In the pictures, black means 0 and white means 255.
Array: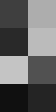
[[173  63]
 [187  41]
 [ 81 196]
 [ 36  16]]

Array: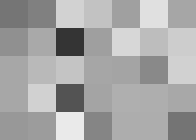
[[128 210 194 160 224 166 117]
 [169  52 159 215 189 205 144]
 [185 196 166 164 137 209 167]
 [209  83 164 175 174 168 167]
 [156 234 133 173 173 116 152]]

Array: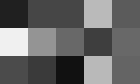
[[ 70  70 186  91  32]
 [148 104  62 104 240]
 [ 58  17 185 100  75]]

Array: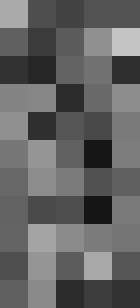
[[ 78  67  83  82 170]
 [ 59  91 144 196  95]
 [ 38  99 114  47  50]
 [135  44 105 141 132]
 [ 47  85  72 122 145]
 [149  97  23 125 119]
 [141 123  81  96 103]
 [ 74  78  21 121  98]
 [164 139 123 116 100]
 [149  92 168  85  79]
 [137  43  61  50  96]]

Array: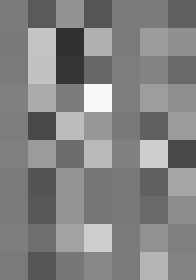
[[ 90 146  86 124 124  96 123]
 [196  48 176 122 156 144 121]
 [194  54 104 125 131 106 122]
 [171 123 247 125 157 142 128]
 [ 72 188 151 121  96 155 125]
 [155 109 185 128 206  73 128]
 [ 84 147 117 120  96 165 122]
 [ 87 149 117 121 106 141 122]
 [111 162 206 123 145 127 126]
 [ 86 119 135 122 181 130 122]]

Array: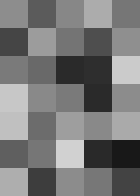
[[ 91 135 172 118 141]
 [156 116  78 143  69]
 [105  42  46 203 122]
 [137 122  42 140 199]
 [108 158 137 170 192]
 [118 209  41  24  95]
 [ 61 140 119  67 174]]

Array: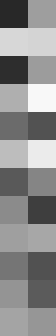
[[158  40]
 [212 215]
 [156  45]
 [248 175]
 [ 82 107]
 [235 189]
 [133  89]
 [ 62 139]
 [167 159]
 [ 81 117]
 [ 91 148]
 [150 164]]
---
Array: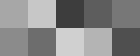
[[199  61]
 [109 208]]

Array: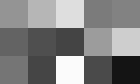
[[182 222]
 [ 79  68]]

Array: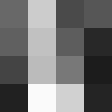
[[204  74]
 [193  93]]

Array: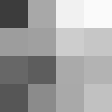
[[168 241]
 [160 205]]

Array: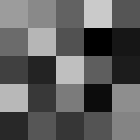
[[137  98]
 [182  81]]

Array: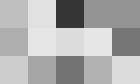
[[225  53]
 [230 220]]

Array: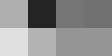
[[ 36 117]
 [179 149]]

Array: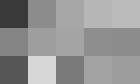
[[140 167]
 [158 164]]

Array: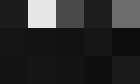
[[230  73]
 [ 19  17]]
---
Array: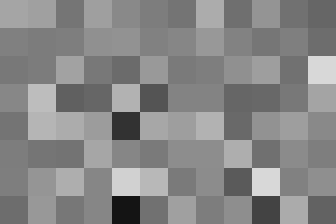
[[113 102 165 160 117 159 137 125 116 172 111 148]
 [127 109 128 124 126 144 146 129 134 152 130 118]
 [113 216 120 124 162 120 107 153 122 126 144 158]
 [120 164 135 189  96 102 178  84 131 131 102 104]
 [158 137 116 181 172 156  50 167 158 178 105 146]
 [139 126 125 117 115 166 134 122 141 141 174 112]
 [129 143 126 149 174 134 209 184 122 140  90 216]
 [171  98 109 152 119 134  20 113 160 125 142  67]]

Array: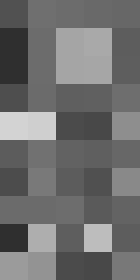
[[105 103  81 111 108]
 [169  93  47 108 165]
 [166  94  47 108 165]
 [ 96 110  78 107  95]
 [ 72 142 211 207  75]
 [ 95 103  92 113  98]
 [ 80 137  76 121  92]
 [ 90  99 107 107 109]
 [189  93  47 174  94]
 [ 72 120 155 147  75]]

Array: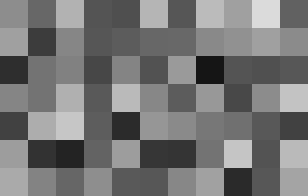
[[219  97 141 103 178  84  79 181  86 187 160]
 [160 139 160  60 134  86  92 103 104 137 145]
 [ 80  87  46 115 129  71 132  82 154  21  84]
 [140 195 133 115 176  89 186 135  92 152  72]
 [ 88  65  65 173 198  93  43 150 138 119 112]
 [ 83 186 157  50  35  99 157  54  52 115 197]
 [ 87 164 170 131 102 142  89  87 135 161  42]]

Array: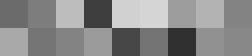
[[179 131 107 125 189  62 209 213 157]
 [145 136 169 117 131 155  71 116  48]]

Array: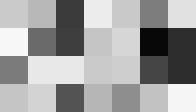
[[125 225 202 184  59 236 201]
 [  8  45 247 106  62 197 214]
 [ 69  45 123 232 232 202 206]
 [194 245 197 211  83 182 142]]

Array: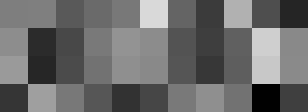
[[ 78  37 126 127  89 106 120 217 100  59 177]
 [207 137 141  43  72 121 147 140  83  62  96]
 [200 138 154  38  75 114 143 137  85  55  94]
 [  1  63  53 159 120  86  50  70 121 143 114]]
